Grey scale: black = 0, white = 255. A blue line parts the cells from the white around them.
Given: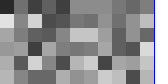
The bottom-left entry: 182
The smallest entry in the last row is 76
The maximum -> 226
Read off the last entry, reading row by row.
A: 182
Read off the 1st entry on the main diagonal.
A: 41
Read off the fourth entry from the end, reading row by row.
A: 204
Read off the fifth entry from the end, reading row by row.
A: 158
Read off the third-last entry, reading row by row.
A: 190
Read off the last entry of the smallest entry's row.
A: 126
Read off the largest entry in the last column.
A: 218
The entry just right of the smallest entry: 112
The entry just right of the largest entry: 134
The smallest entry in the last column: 104

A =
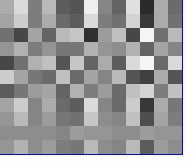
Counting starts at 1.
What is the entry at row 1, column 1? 171
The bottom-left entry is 149
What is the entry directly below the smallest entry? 56
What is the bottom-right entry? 141
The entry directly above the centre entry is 100
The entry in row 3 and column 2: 71
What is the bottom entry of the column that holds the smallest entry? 92
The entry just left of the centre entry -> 107
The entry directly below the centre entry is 125
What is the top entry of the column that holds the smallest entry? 42
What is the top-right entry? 107
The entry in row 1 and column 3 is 125
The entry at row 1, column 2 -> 218
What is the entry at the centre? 164
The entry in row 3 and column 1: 113
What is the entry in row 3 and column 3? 164
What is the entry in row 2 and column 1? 164
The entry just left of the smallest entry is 224

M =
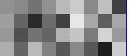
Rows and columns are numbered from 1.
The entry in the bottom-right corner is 203
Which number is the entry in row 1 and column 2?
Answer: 137
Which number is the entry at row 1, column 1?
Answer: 145
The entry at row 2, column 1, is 159
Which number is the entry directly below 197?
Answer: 137
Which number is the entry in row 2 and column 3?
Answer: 42
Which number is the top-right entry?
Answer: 64
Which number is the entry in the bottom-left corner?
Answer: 173
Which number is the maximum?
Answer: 231
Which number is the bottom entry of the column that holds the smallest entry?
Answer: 28
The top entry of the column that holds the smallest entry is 191

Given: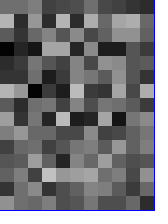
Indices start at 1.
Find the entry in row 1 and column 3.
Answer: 126
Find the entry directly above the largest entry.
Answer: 97
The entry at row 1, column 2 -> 111
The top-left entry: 111
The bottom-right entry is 44
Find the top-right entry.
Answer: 44
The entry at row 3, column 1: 91
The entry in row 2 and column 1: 180
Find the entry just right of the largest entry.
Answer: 151
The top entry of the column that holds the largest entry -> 65
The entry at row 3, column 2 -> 52
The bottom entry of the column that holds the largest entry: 126
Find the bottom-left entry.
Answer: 145
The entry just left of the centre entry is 65
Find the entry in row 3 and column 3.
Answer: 104
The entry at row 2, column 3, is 151

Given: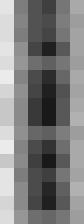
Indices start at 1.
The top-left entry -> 228
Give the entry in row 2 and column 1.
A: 220
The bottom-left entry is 220
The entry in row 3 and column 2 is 125
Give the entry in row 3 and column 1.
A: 220
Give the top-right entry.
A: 169
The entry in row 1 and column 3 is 82
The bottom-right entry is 157
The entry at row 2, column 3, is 82
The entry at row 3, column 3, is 82
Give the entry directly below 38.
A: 32
